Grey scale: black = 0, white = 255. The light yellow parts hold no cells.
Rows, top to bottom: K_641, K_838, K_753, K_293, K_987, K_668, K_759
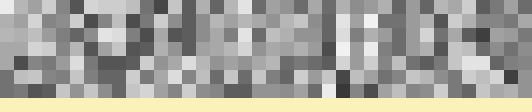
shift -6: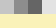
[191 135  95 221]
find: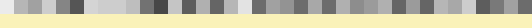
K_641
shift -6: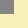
[127]
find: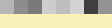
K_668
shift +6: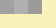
[167 182 161]

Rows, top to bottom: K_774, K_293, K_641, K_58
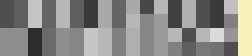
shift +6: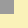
[161]
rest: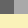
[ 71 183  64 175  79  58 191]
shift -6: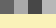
[ 94 163  65 177]

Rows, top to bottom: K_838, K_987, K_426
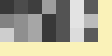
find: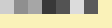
K_426
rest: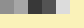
[90]
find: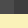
K_838
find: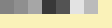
K_987

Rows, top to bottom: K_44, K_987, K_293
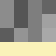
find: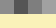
K_987
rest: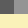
[126 168]
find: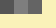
K_44
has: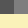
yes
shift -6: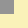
[142]
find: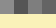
K_44

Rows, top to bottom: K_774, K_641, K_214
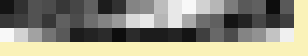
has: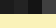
yes
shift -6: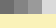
[104 126 148 212]
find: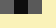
K_774
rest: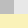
[248 210 182 124  89  96  13  89]
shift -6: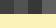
[57 76 49 90]

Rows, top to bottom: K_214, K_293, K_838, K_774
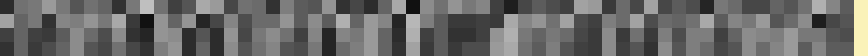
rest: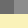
[30 71 85]
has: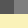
yes
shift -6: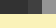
[ 44  44  58 142]
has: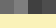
no
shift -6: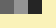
[ 94 142  31]
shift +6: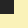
[43]
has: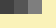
no

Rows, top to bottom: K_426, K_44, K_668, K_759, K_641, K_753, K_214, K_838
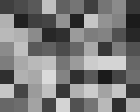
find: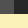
K_668
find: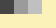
K_214
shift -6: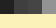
[ 27  57  63 141]

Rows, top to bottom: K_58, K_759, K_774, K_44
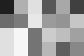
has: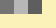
yes
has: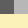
no
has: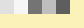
no

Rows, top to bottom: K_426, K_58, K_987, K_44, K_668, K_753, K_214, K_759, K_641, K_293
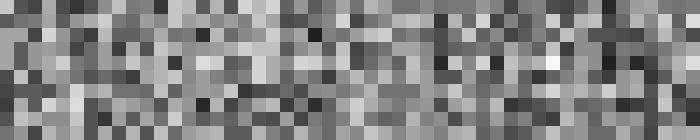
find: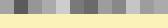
K_58
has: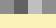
yes
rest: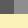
[164  91 191  68  98 114 164 164 136  76  98 106 121  98 164 129  98 191
  61 142 142  54 121 114  98 121 150 171]
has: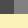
yes

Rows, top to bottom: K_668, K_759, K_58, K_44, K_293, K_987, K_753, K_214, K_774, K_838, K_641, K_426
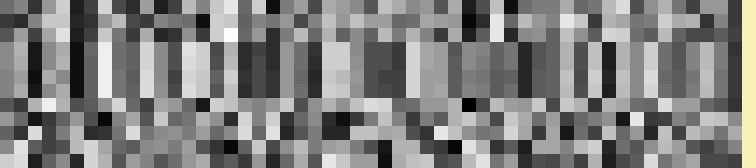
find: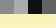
K_753
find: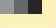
K_987
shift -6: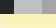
[ 32 186 186 159]
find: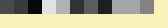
K_641
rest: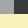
[165  23 110  65 192 104 151  38 192  65 186 165 117 171]

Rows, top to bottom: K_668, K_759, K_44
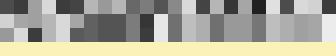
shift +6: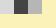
[223  74 188]
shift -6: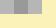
[176 147 176]
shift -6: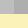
[184 168]
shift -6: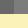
[ 98 118]
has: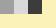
yes
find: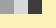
K_668

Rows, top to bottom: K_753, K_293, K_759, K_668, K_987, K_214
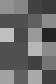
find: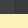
K_753
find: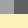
K_214
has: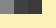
yes
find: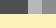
K_668

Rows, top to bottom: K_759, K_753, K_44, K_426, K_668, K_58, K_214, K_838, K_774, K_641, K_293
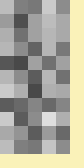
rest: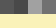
[161]
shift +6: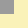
[161]
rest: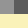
[155 105]
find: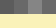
K_838
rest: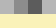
[113]
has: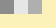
no
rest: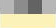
[120]

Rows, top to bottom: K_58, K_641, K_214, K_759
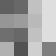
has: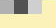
yes
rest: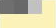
[222]

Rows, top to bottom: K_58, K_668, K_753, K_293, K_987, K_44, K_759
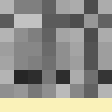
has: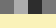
no
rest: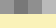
[135  98 180]
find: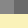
K_293
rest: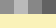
[180]
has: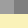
no
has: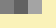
yes
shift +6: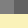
[133 104]

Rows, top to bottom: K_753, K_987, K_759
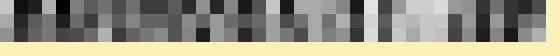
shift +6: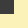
[66]
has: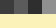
yes

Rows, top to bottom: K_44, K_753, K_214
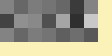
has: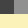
yes
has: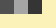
no
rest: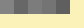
[110  88]
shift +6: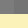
[130 122]

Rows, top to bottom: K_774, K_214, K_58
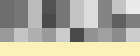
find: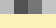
K_774
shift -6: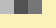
[182  76 112]
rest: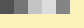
[196 234]

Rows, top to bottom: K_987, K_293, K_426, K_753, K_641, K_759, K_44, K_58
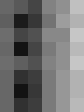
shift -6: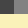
[ 63 124]
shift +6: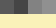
[ 95  75 136 150]
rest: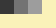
[178]
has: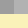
yes
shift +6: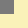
[128]

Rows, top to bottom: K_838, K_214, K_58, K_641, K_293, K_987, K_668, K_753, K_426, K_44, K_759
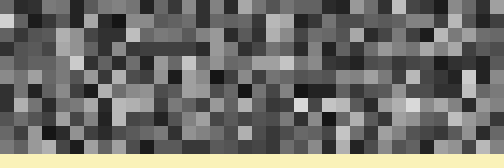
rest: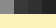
[77 84 56 70 77 28 49 56 35 90]
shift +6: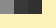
[144  62  55]
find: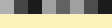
K_759
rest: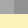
[ 98  49 138  56  64  64  64  64  43 153 122  49  70 116  98  43 130  35
  98  56 110 153 130 116 168 130 168  64  90  77]
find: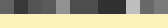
K_668

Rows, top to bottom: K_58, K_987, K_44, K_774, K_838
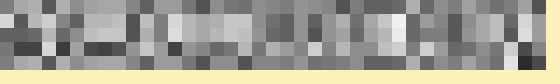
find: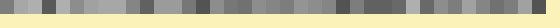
K_58
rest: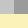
[ 67 148 133 105 119 182 119 175 155 133 205 133 182 141 141 190 205 125
 205 155 105 113 141 119 205  75 133]
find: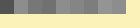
K_58
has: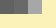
no
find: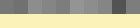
K_58

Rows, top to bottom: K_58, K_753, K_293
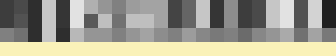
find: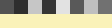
K_753
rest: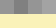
[141 128 156 135 121 128 107 135 149 170 113 163 121]
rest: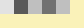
[191 163  68 101 198  53 141  61  74 198 226  82 211  32]

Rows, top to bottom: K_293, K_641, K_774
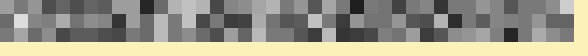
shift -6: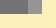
[109 109 143]
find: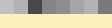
K_293
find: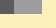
K_293

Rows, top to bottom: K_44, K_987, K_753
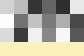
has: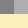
no
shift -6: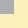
[168]

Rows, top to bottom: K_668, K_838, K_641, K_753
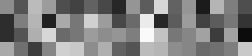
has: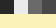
no
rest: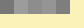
[250 195 119 134 162  60 162  12]
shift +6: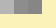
[187 147 140]
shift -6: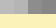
[181 175 135 128]
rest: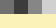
[201 141 175  98  84 187 181 141 134 106 112 126 201]
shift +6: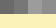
[112 125 162 147]

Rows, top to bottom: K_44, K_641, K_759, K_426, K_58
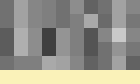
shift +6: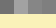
[119 168 140 133]
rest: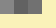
[162  98]
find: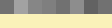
K_44
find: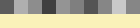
K_759
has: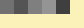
no

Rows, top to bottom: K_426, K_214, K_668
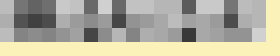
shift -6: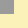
[149]
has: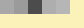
yes
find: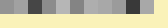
K_668
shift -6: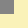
[126]

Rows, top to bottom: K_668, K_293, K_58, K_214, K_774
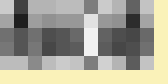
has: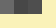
no
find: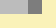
K_668

